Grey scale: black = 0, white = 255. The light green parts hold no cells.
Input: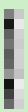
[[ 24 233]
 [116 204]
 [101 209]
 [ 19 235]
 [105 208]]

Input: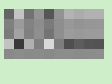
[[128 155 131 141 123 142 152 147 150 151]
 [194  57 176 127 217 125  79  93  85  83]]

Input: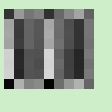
[[163  60 100  87 167 110  78  52 118]
 [162  61 100  85 166 113  78  51 114]
 [206  41  85  76 211 106  64  38 114]
 [  8 176 130 138   3 110 151 177 102]]

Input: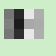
[[129  28 168 171]]

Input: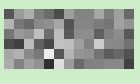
[[179 119 106 138 143 166  84 133 134 123 117 161 147]
 [ 76  65 187  96  73 193 190 159 130 204 138 136 114]
 [172 130 161 146  47 222 155 106 129 130 136 136  64]]

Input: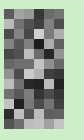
[[185 114  81  64 129  77]
 [131  87 128  28 172  96]
 [102 111 111 194 143 104]
 [189 113  40  34 187  36]
 [194  33 121  76 116  65]
 [ 84 111 188 194 161 195]]

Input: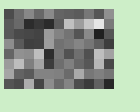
[[ 89 105  44  56  43  93 192 157 198 229 121]
 [141  90  63  65 157 113 120 133 118  95  61]
 [155 189 127 164  60 110 128 103  87 182  72]
 [ 84  75 172  69 141 106 132  77  59  97  39]]

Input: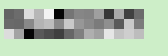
[[106 104 137 179 189 138 201 151 137 123 143  90 201 123]]

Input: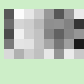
[[108 213 206 185 143 145 130  52]
 [121 228 226 195 166 119 160  27]]
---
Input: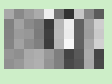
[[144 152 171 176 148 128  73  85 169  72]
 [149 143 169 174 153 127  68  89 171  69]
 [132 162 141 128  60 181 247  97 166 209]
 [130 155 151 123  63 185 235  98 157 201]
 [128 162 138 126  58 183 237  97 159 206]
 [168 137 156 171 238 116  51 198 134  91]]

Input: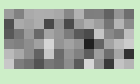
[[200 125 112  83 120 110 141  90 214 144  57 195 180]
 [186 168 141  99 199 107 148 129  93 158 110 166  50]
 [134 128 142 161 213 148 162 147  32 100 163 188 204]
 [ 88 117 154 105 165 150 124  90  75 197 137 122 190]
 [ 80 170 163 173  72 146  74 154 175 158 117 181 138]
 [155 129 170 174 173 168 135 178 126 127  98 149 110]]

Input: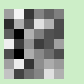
[[195  67 110 133 224 176]
 [160 236  52 142 172 153]
 [ 77   0 173 137 109  76]
 [239  62 146  62  84 160]
 [ 92   3 176 127  82  74]
 [ 43 174  81 224 178  75]
 [158 244  55 132  98 127]]

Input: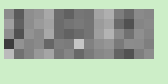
[[187 113 131 152 165 120 133 104 122 135 140  99  82 126 140]
 [ 60 146 132 138 102 126 123 197 129 143 150 122 140 139 127]
 [141  81 146 137 168 108  98 107 116 158 179 138 113 143 133]
 [160  97 141 154 163 108 116 121 116 155 165 106  81 133 137]
 [139  91 142 148 168 109  97 118 115 163 175 125 105 138 134]]

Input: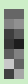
[[ 64 166]
 [200  98]
 [ 93 130]
 [ 54  29]
 [ 62  91]
 [131 145]
 [102 102]]

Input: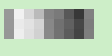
[[150 238 223 209 137 114  92  68 126]
 [151 234 226 212 136 113  97  71 124]
 [152 241 214 186 131 122  88  56 128]]
